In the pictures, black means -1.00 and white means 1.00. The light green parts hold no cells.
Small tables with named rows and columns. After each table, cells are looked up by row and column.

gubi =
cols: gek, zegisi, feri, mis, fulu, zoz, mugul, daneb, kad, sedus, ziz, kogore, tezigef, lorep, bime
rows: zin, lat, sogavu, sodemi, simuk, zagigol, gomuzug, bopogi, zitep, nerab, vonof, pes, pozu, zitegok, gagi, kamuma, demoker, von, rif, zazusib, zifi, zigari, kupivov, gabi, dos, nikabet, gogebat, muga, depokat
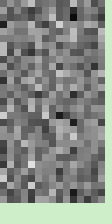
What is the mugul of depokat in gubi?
0.26
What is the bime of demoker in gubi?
0.00
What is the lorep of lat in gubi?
-0.01
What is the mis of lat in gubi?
-0.28
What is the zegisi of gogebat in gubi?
0.31
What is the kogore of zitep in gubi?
0.02
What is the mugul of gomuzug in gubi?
0.05
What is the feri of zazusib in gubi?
0.26
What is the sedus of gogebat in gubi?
-0.06
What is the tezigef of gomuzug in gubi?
-0.28
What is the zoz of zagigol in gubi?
0.28
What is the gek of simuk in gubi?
0.26
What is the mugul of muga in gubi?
-0.14
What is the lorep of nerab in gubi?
-0.59
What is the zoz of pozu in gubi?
0.45
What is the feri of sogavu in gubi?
-0.27
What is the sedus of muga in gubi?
-0.01
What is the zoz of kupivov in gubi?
-0.23
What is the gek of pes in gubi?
-0.60
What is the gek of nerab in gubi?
0.22

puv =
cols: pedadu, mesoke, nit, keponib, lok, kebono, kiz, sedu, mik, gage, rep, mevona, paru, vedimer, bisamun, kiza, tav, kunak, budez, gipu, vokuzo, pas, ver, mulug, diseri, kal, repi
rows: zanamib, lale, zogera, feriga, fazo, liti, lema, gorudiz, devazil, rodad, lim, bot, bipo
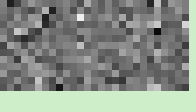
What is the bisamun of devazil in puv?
-0.32
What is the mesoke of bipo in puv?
-0.04
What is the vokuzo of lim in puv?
-0.12
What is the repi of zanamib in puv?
-0.03
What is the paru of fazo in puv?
0.08
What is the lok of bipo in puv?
-0.07
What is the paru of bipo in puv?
0.08
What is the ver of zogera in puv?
0.17
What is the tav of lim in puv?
0.20
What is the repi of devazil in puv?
-0.37
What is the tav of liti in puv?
-0.27
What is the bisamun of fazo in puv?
-0.11
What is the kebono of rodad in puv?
0.28
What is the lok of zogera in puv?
0.20
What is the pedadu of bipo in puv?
-0.34
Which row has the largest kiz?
lale

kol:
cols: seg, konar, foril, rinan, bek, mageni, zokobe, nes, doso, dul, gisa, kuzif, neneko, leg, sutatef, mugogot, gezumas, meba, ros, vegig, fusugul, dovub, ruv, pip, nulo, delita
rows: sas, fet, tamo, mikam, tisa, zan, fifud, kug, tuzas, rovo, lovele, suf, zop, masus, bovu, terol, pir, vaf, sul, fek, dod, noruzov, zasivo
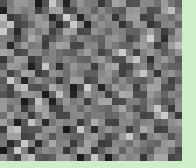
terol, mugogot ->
-0.19
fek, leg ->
0.23
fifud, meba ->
-0.21
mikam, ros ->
-0.26
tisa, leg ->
0.14
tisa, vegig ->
-0.24
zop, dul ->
-0.07
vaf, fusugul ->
0.03
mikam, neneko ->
-0.73
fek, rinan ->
-0.47
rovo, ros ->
-0.44

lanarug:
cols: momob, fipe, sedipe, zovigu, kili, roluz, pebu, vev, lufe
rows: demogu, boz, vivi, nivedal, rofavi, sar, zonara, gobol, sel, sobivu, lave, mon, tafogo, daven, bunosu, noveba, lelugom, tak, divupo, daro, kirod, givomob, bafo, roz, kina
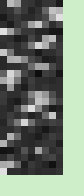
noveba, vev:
-0.80
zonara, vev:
-0.34
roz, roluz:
-0.64
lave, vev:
-0.57
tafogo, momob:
-0.64
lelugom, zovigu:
-0.50
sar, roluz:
-0.64
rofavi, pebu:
-0.71
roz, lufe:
-0.64
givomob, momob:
-0.85
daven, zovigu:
-0.52
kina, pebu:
-0.64
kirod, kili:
-0.69
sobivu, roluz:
0.28

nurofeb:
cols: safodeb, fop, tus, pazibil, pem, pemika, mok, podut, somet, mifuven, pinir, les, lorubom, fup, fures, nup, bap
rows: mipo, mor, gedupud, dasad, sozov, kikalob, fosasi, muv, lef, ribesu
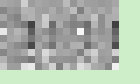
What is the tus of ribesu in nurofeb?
0.23
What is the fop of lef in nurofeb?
0.15
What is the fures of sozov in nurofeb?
0.14
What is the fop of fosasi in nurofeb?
0.21
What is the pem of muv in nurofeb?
0.65
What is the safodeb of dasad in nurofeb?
0.08
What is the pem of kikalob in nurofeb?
-0.07
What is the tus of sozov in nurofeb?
0.42
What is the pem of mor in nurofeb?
0.39
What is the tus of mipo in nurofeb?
0.24
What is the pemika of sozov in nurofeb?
0.25
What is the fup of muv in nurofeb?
0.62

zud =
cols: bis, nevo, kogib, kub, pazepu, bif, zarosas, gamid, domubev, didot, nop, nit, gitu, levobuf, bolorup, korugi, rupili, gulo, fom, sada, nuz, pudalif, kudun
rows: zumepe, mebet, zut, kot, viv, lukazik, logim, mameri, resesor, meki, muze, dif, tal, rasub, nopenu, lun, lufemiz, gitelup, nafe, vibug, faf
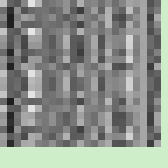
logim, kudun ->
-0.30
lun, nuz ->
0.29
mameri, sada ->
-0.03
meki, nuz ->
0.30
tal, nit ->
-0.19
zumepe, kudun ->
-0.16
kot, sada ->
-0.02
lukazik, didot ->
0.39
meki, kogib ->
-0.05
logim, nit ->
-0.39
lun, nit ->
0.43
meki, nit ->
0.19
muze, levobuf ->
0.12
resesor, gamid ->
-0.31
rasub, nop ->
-0.15

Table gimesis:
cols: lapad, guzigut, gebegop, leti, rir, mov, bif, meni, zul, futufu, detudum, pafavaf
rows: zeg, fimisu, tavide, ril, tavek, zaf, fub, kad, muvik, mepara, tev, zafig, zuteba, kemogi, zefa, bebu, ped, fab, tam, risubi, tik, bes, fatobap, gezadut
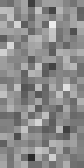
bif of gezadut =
0.12
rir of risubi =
0.13
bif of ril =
-0.18
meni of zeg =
0.26
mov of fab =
0.66
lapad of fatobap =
0.21
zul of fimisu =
0.41
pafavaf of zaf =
0.14

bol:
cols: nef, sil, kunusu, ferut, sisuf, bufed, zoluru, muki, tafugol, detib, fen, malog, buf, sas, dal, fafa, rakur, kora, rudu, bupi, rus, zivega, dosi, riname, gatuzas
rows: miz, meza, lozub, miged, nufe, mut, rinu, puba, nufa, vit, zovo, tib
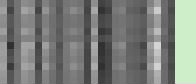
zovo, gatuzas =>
-0.37
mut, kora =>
-0.08
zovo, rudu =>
-0.19
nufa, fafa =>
-0.46
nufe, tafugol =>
-0.29
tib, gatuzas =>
-0.36
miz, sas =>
0.11
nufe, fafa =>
-0.48
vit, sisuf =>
0.22
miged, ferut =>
0.05
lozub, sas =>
0.09
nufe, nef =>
0.23
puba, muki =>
-0.10
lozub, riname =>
-0.18
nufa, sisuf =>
0.09
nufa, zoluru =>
0.05
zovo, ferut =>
0.15
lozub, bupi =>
-0.21
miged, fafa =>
-0.37

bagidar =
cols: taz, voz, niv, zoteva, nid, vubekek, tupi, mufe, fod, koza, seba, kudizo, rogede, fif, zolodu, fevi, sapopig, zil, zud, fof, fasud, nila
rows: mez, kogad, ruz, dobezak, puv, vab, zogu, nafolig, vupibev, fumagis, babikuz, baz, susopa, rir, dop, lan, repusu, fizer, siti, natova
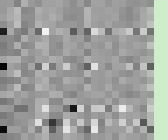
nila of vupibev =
0.32
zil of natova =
0.32
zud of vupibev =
0.06
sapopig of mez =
0.25
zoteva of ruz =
0.12
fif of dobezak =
0.24
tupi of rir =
0.23
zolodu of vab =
0.23
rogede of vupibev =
0.36
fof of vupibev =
0.15
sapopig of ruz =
0.27
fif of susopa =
0.23
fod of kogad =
0.24
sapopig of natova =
0.13
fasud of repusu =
0.20
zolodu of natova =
0.19
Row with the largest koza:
siti

